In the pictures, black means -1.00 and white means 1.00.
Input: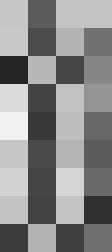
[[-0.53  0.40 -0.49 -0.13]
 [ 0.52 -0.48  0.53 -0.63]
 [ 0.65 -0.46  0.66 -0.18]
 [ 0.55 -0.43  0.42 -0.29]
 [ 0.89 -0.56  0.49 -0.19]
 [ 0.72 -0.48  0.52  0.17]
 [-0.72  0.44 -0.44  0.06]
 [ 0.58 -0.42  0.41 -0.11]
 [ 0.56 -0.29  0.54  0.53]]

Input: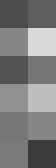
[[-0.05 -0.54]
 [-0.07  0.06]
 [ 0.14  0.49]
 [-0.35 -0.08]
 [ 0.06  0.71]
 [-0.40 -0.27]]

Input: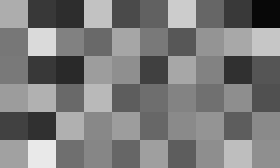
[[ 0.26  0.83 -0.13  0.05 -0.20  0.25 -0.27  0.11  0.49  0.12]
 [-0.49 -0.62  0.38  0.07  0.23 -0.19  0.08  0.16 -0.27  0.08]
 [ 0.22  0.39 -0.18  0.45 -0.27 -0.14  0.03 -0.12  0.11 -0.37]
 [-0.05 -0.56 -0.68  0.23  0.12 -0.50  0.31  0.02 -0.62 -0.33]
 [-0.07  0.71  0.01 -0.18  0.30 -0.05 -0.32  0.16  0.32  0.55]
 [ 0.36 -0.56 -0.65  0.52 -0.42 -0.24  0.60 -0.20 -0.55 -0.94]]

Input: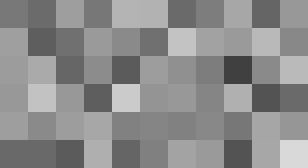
[[-0.18 -0.18 -0.29  0.37 -0.21  0.00  0.28  0.21 -0.35  0.31  0.70]
 [ 0.24  0.08  0.23  0.31  0.01  0.04  0.01  0.07 -0.07  0.30  0.18]
 [ 0.19  0.52  0.19 -0.26  0.59  0.16  0.19  0.04  0.38 -0.35 -0.17]
 [ 0.22  0.33 -0.20  0.10 -0.29  0.23  0.13 -0.02 -0.50  0.08  0.46]
 [ 0.25 -0.26 -0.12  0.21  0.08 -0.12  0.53  0.27  0.21  0.45  0.07]
 [-0.06 -0.16  0.24 -0.07  0.41  0.40 -0.17 -0.02  0.31 -0.21  0.19]]

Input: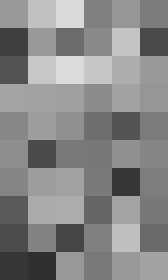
[[-0.58 -0.62  0.19 -0.05  0.20  0.27]
 [-0.40  0.03 -0.45  0.00  0.50 -0.17]
 [-0.30  0.33  0.36 -0.20  0.28 -0.06]
 [ 0.04  0.23  0.26 -0.04 -0.58 -0.02]
 [ 0.11 -0.41 -0.05 -0.06  0.13  0.04]
 [ 0.06  0.24  0.13 -0.13 -0.34 -0.03]
 [ 0.28  0.27  0.25  0.10  0.27  0.18]
 [-0.36  0.56  0.72  0.55  0.36  0.20]
 [-0.50  0.20 -0.16  0.08  0.54 -0.43]
 [ 0.20  0.52  0.71  0.01  0.18 -0.03]]

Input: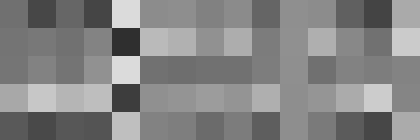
[[-0.30 -0.43 -0.32 -0.34  0.50  0.02 -0.01 -0.16 -0.03 -0.26  0.11 -0.04
  -0.29 -0.44  0.34]
 [ 0.32  0.56  0.42  0.49 -0.52  0.13  0.16  0.22  0.16  0.37  0.11  0.17
   0.34  0.60  0.04]
 [-0.08  0.02 -0.09  0.14  0.72 -0.11 -0.14 -0.11 -0.11 -0.02  0.12 -0.12
   0.02 -0.02  0.03]
 [-0.09 -0.06 -0.11  0.03 -0.63  0.46  0.39  0.14  0.36 -0.03  0.13  0.37
   0.07 -0.11  0.59]
 [-0.12 -0.44 -0.20 -0.46  0.72  0.10  0.11  0.01  0.09 -0.21  0.12  0.10
  -0.25 -0.47  0.33]]

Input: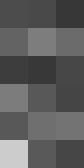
[[ 0.60 -0.30 -0.45]
 [-0.31 -0.13 -0.10]
 [-0.03 -0.31 -0.46]
 [-0.52 -0.56 -0.44]
 [-0.22 -0.02 -0.16]
 [-0.40 -0.43 -0.57]]

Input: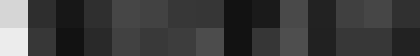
[[ 0.85 -0.57 -0.86 -0.68 -0.49 -0.55 -0.52 -0.40 -0.86 -0.58 -0.39 -0.74
  -0.57 -0.57 -0.73]
 [ 0.68 -0.64 -0.82 -0.63 -0.45 -0.48 -0.57 -0.58 -0.86 -0.80 -0.43 -0.73
  -0.50 -0.45 -0.62]]
